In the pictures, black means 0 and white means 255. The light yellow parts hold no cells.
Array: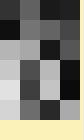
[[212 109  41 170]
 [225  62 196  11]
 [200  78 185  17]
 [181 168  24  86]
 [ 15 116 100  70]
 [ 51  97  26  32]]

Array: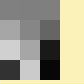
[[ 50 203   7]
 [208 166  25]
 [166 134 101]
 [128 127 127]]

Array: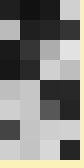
[[207 195 215  37]
 [ 68 196 206 209]
 [207 198  87  36]
 [190 198  39  40]
 [ 23  40 208 190]
 [ 26  53 173 226]
 [187  31  37  52]
 [ 31  17  25 208]]

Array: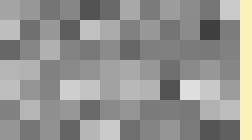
[[149 118 145 100 182 202 111 132 149 122  85  96]
 [130 181 143 151 106 137 148 123 124 121 177 188]
 [190 148 132 207 195 162 185 179  82 222 200 156]
 [181 178 130 137 147 162 169 151 112 137 151 134]
 [103 134 176 131 121 139 103 126 128 122 121 129]
 [190 112 152  94 193 171 129 152 117 139  64 124]
 [164 151 117 134  82 104 168 123 156 140 118 202]]

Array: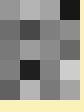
[[ 97 181 122 164]
 [126  31 129 205]
 [121 156 139 105]
 [110  72 127 141]
 [150 180 164  23]]

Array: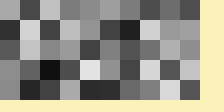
[[138  38  66 170  44  47 105 126 216  85]
 [141  98  16  77 227 145  69 214  84 195]
 [ 89 195 135 154  66 128  83 113 176 142]
 [ 48 210  67 190 147  66  32 209 153 159]
 [168  72 193 124 139 158 124  77 109  78]]

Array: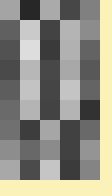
[[168  75 197  59 132]
 [141 104 139  65 148]
 [112  61 166  65 105]
 [106 180  67 180  50]
 [ 93 195  69 196 100]
 [ 74 183  72 168  88]
 [ 82 221  58 177  99]
 [ 96 202  67 180 140]
 [164  39 170  71 128]]

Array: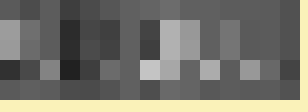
[[ 90  95  92  76  75  83  96  78 105 100  88  92  90  91  82]
 [ 49  73 131  33  62 107  96 196 167 100 172  92 152 104  68]
 [154 107  92  45  75  66  96  63 177 154  96 117  90  91  81]
 [156 111  92  44  70  64  96  68 177 152  96 116  90  91  81]
 [ 90  76  92  62  75  86  96 100 108  96  96  92  92  91  81]]
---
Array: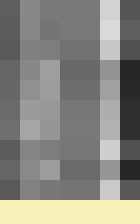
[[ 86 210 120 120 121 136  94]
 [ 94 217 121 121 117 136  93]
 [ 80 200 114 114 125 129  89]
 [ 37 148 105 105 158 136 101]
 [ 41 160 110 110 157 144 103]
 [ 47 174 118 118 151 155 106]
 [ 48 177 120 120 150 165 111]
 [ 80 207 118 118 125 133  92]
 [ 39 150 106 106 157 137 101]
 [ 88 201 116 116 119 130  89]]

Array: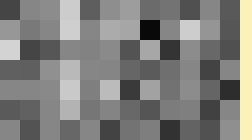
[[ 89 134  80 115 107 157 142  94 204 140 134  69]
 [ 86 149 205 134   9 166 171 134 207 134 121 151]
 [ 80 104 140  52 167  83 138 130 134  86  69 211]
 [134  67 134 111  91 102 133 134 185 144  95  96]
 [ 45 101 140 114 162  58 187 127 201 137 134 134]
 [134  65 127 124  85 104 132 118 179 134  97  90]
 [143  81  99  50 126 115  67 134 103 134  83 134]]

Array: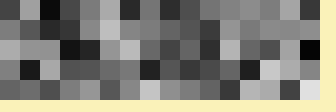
[[ 56 165 125 140 130 116  78  45 117  41 170 123  72  11 160  68]
 [142 136 138 122 148  59  84 100 124 133 190 136  54  41  87 125]
 [  5 163  79 102 180  47 100  68 104 186 149  37  19 146 147 172]
 [133 172 200  31 101  74  57  85  34 120 106  84  82 168  25 128]
 [224  66 171 181  57  99 124 143 196 135  87 150 125  79 109 100]]

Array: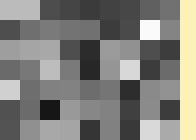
[[113  96  71  66  59  69  77 187 187]
 [132 250  74  60 113 115 122 111  78]
 [ 61  78 145 155  44  78 168 165 158]
 [107  60 216 149  39 122 189 120 106]
 [146 138  45 117 109 130 129 110 208]
 [ 60 139  64 130 135 153  22 107  81]
 [170 217  57 129  53 165 168 144  83]]

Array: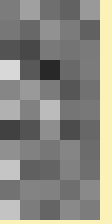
[[153  98 111 160 124]
 [ 97 123 145 104 119]
 [122 116 121  72  83]
 [123 105  40  88 216]
 [113  86 123 153 134]
 [120 117 187 129 177]
 [103  76 142  83  65]
 [108 133 119 129 144]
 [111 129 100  96 197]
 [137 111 129 131 114]
 [124 137 101 124 195]]

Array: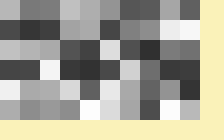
[[ 96 166  90  86 148 174 192 124 121 183]
 [247 237 141 128  70 170 163  63  54  74]
 [113 123  48  80 221  66  83 170 180 193]
 [ 61  58 110 209  73  50  57 244  71  69]
 [ 52 147  99 169 232  96 216 174 170 240]
 [185 252  77 166 219 253 141 153 141 173]]

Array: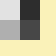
[[ 45 226]
 [ 71 175]]

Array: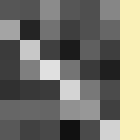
[[134  79  86 139  83  86]
 [102  80  62 114  36 164]
 [ 62  95  27  63 200  59]
 [ 31  58 116 224 127  61]
 [ 75 120 212  59  56  48]
 [ 64 151 145 101 103 102]
 [210  74  17  72  65  88]]
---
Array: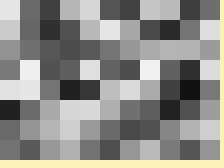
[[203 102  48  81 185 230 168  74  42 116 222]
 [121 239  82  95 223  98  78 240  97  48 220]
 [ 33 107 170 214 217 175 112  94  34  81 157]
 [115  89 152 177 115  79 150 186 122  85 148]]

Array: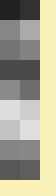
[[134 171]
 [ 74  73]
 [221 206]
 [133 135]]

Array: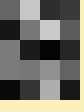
[[ 21 119 202  92]
 [124 119 145  99]]

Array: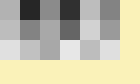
[[189 131 168 101 210 154]]

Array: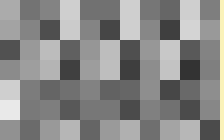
[[163 132  78 203 132  70 207 135  63 212 153]
 [139 158 180  64 157 190  62 141 195  51 127]
 [233 121 126  88 119 119  75 128 113  75 135]]

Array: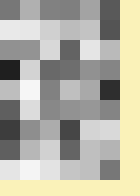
[[233 231 208 188 195  84]
 [ 31 211 105 110 145 133]
 [ 95 220 136 146 151 132]
 [ 95 183 209 100 191 180]]
